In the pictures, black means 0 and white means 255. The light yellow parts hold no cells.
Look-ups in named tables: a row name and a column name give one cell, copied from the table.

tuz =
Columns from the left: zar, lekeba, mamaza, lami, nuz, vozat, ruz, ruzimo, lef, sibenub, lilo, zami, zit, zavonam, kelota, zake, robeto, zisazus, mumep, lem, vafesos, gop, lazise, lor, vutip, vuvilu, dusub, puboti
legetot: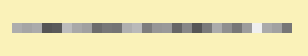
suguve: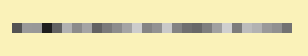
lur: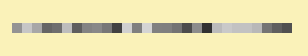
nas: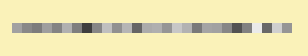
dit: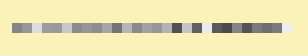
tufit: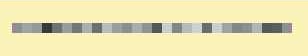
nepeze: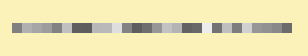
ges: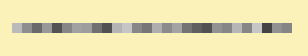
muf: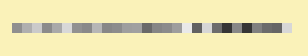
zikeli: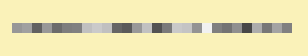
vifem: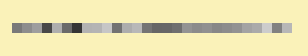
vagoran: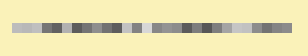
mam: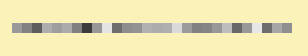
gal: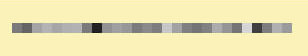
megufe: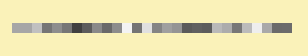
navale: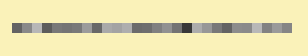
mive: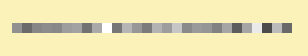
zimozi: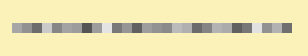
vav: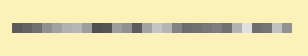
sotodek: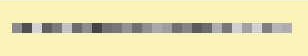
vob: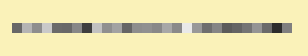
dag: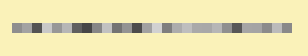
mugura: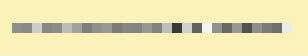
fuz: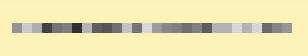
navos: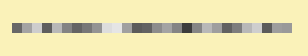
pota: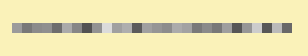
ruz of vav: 182
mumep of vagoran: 125
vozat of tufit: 155
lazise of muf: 135
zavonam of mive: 123
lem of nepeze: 236
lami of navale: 92
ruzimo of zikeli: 192
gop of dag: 143
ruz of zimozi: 156
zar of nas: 161
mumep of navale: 172
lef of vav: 80
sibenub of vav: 84

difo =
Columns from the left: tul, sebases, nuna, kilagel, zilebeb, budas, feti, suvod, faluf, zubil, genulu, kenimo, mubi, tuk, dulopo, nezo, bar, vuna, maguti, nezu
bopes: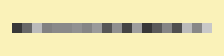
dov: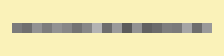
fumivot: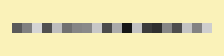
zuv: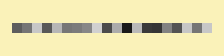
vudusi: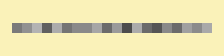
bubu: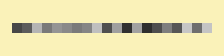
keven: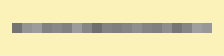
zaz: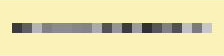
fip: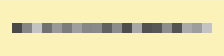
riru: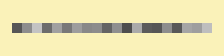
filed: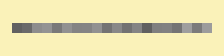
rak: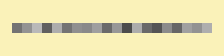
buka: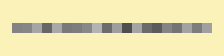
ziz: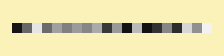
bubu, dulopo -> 78
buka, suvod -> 136
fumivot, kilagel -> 80
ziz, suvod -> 134
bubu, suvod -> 133
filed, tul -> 97
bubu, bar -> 86
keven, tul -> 115
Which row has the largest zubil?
keven

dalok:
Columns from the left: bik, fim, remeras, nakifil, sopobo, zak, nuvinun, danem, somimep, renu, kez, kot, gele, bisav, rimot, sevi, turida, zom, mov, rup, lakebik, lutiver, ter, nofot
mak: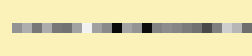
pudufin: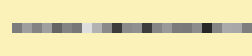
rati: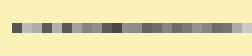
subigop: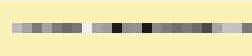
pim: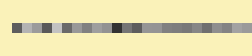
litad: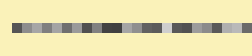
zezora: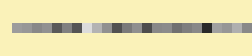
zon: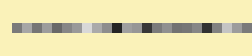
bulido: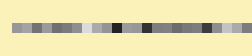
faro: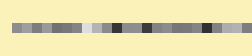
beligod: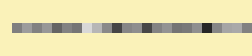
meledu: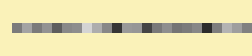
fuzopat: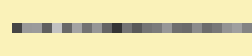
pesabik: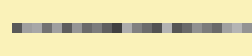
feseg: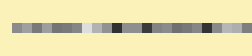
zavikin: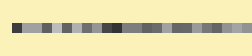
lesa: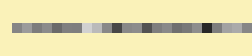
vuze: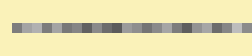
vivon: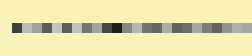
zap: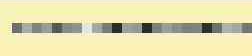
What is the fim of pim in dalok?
179
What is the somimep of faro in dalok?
180
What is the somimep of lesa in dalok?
186
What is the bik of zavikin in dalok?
61
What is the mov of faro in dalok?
132
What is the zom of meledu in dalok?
123
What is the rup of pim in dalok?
111
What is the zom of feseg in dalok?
120
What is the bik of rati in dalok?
86
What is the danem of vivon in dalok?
116
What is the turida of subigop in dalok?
111
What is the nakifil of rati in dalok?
91
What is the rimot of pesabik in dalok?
82
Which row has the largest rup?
vuze

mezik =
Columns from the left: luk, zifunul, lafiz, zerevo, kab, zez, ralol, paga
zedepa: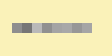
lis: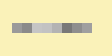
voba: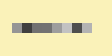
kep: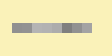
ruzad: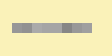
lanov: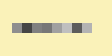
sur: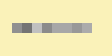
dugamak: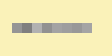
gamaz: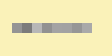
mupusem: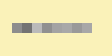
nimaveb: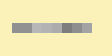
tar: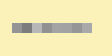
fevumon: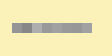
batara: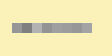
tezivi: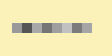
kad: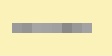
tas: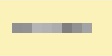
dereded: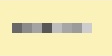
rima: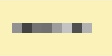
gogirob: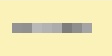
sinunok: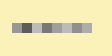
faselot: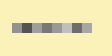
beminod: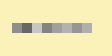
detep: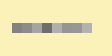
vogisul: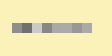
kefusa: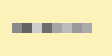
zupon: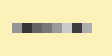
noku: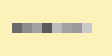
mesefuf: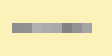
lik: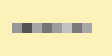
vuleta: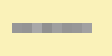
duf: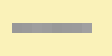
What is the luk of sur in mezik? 144
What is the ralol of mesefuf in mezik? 147
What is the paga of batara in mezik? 164
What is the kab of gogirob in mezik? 172
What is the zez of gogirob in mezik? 125
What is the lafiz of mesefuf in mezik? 177
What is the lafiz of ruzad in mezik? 170
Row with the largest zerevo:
lis

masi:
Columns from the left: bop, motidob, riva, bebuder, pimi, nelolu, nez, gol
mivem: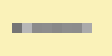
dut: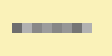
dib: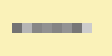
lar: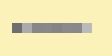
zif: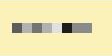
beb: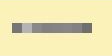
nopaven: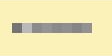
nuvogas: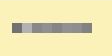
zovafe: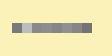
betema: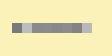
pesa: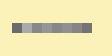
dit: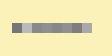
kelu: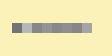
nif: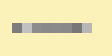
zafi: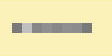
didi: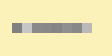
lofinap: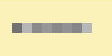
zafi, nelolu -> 143
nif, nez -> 119
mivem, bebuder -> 141
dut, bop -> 110
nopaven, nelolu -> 143
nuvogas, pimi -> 133
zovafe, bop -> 121

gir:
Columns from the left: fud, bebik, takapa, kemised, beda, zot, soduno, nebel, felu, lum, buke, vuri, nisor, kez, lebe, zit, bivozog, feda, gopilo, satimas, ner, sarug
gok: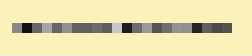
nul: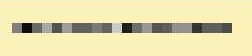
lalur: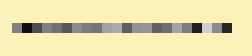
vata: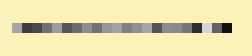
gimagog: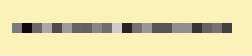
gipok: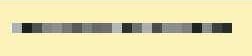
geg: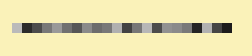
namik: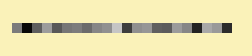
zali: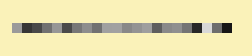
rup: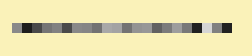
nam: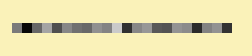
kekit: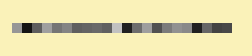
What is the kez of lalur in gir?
150
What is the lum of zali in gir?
160
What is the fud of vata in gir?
165
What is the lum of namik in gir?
144
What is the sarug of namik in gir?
43
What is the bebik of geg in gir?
43
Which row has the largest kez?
geg

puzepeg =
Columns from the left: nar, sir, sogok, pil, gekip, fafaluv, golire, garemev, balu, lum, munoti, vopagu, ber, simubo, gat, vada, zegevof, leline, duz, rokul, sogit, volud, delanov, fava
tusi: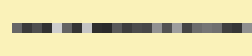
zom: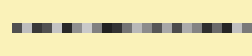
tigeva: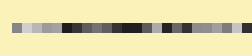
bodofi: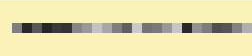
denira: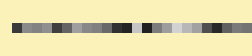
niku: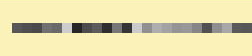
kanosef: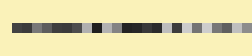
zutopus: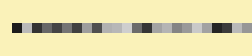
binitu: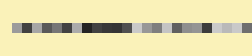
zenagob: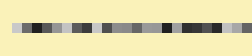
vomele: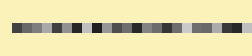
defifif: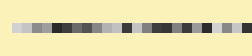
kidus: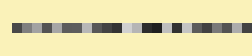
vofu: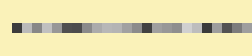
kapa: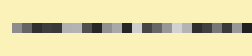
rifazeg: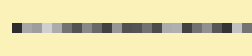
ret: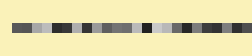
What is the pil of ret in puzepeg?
188
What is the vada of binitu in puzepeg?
196
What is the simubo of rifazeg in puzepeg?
114
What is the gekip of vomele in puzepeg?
64
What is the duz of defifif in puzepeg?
154
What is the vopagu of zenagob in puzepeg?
137
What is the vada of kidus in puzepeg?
190
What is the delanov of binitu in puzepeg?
201
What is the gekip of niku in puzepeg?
105
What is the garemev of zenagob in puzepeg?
60
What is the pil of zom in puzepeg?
81

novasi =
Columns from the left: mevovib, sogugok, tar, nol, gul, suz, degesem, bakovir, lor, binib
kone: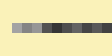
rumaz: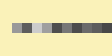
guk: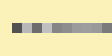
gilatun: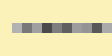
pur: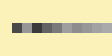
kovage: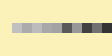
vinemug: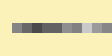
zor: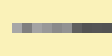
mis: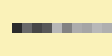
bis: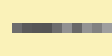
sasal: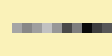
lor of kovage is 113
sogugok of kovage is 171
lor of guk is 153
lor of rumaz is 93
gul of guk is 133
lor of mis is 184
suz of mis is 130
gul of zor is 138
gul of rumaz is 78
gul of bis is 109
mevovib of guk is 81

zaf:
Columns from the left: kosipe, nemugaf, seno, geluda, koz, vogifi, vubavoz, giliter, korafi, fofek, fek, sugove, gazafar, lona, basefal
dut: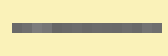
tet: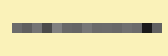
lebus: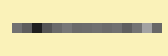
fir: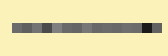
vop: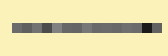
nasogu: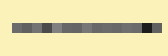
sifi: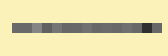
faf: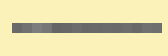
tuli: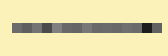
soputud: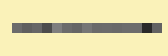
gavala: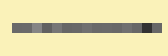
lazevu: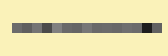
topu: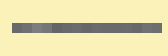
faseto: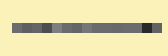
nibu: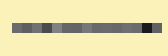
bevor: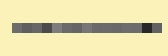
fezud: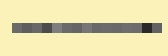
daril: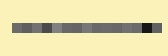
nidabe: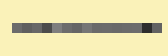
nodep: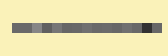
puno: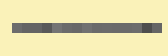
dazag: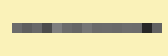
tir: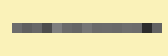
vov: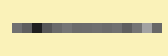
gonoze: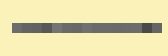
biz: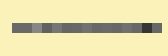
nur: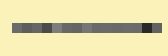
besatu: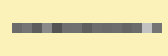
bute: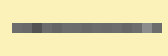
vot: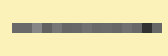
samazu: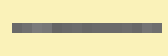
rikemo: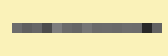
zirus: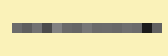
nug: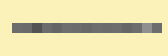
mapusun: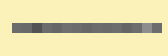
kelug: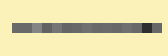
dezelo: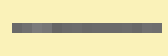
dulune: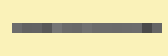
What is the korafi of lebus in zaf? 112
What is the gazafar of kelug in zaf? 104
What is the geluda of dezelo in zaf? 118
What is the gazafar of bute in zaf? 109
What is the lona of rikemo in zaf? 40
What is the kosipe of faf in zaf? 105
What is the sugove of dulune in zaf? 107
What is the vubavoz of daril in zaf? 101
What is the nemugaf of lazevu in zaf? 95
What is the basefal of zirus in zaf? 97
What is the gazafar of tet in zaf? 107
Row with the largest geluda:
besatu

